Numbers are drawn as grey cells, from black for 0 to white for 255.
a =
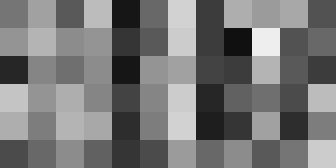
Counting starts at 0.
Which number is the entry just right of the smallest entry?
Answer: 238
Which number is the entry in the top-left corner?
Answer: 117
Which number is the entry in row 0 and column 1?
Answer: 161
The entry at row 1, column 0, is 148
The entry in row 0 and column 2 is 89
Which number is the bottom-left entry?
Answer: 75
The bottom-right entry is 204
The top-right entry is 82
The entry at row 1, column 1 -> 180
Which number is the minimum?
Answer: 16
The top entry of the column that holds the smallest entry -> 174
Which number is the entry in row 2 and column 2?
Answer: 111
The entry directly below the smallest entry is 60
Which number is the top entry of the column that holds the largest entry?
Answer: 155

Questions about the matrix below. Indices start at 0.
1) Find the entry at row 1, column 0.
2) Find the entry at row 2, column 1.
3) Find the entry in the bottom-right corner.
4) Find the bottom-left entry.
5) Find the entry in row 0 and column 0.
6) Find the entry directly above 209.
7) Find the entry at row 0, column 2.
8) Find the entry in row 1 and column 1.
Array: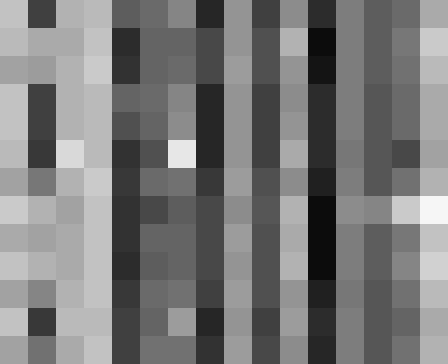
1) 186
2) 156
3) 178
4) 162
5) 194
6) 194
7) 178
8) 170

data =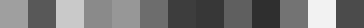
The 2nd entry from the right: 242
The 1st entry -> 159
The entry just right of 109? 61
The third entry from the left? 201

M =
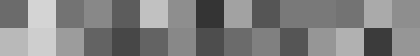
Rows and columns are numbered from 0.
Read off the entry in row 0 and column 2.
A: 115
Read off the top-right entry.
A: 142
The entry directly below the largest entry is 206
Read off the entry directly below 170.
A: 59
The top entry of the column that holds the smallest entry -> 52
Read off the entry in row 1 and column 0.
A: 185
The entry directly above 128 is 85
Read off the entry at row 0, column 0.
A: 107
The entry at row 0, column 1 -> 212

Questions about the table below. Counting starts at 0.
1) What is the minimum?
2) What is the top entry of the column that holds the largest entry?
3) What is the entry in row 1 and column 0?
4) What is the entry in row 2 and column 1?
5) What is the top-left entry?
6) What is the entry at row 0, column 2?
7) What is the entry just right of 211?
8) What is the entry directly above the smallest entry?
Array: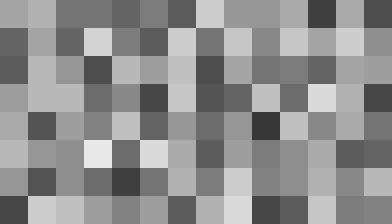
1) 55
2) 116
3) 100
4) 184
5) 164
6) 116
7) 124
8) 192

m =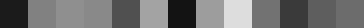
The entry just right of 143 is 137
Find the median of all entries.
114

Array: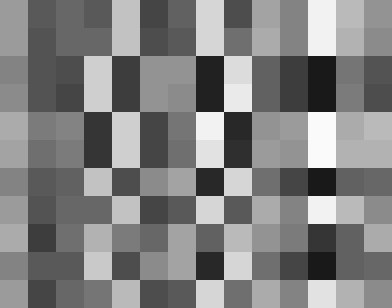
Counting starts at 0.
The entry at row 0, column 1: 89
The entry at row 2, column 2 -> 77
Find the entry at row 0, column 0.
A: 155
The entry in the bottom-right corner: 139
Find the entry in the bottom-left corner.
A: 155
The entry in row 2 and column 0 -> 131
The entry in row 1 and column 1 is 83
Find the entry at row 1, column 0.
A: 155
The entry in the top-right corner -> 147
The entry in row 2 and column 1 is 83
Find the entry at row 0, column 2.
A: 103
